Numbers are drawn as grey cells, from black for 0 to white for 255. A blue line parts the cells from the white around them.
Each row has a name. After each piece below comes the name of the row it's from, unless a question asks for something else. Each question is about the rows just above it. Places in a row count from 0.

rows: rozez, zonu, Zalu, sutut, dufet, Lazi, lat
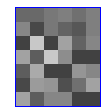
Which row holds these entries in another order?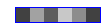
sutut
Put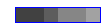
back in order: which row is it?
lat
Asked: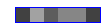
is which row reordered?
lat
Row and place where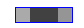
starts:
dufet, 1
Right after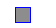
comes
| 65 |

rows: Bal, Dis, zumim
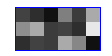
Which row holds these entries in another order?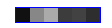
zumim
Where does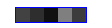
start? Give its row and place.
Bal, 0
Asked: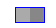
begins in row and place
zumim, 3
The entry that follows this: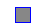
| 17 |
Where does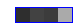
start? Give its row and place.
zumim, 0
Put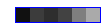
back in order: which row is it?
Bal

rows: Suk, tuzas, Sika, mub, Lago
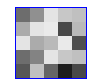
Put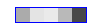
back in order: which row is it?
tuzas
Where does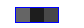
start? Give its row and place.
Lago, 2
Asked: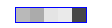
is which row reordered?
tuzas
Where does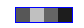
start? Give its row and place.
Lago, 0
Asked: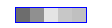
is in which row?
Suk
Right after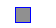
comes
| 228 |

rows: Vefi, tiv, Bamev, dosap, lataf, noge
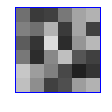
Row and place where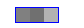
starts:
tiv, 0
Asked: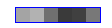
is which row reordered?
Vefi

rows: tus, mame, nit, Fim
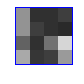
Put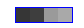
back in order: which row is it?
Fim
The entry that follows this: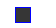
| 62 |
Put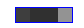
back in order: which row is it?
tus
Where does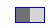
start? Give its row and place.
nit, 2

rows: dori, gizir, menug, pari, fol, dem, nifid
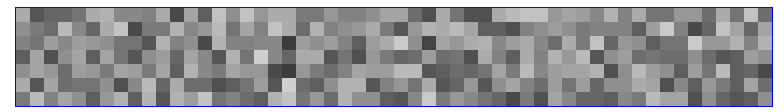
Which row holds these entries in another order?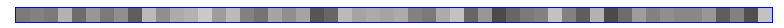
gizir
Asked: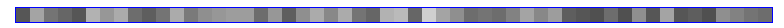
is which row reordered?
dem

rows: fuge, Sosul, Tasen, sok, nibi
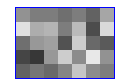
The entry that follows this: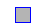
| 125 |
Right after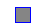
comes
| 198 |
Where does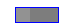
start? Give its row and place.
fuge, 0

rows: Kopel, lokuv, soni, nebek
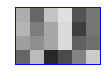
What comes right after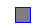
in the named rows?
| 166 |
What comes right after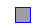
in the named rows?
| 143 |
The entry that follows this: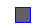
| 110 |

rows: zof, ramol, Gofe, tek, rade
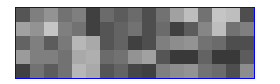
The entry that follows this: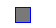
| 183 |
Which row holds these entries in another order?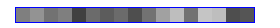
zof
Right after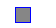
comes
| 190 |
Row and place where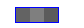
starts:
Gofe, 0
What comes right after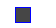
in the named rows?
| 64 |

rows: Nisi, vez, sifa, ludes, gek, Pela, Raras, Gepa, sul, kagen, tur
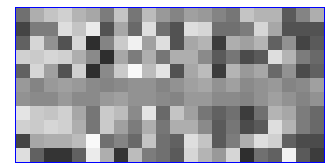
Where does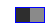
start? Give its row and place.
gek, 5
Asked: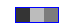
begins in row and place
tur, 7

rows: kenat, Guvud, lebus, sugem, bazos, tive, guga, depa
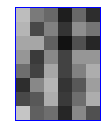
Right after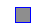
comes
| 116 |
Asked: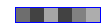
bazos
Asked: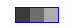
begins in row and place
guga, 3

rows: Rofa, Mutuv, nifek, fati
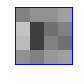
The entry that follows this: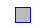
| 62 |
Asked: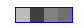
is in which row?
nifek
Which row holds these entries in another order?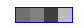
nifek
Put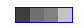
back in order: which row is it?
Mutuv
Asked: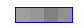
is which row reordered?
fati

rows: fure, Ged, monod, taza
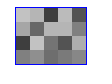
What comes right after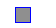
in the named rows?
| 110 |
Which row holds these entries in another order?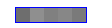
taza
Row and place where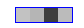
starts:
fure, 0
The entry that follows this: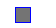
| 83 |
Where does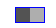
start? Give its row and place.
monod, 3
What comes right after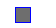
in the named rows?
| 122 |

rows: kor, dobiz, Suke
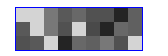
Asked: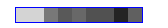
kor
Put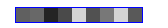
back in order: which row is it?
dobiz
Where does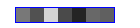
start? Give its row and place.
dobiz, 2
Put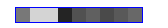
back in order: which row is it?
dobiz

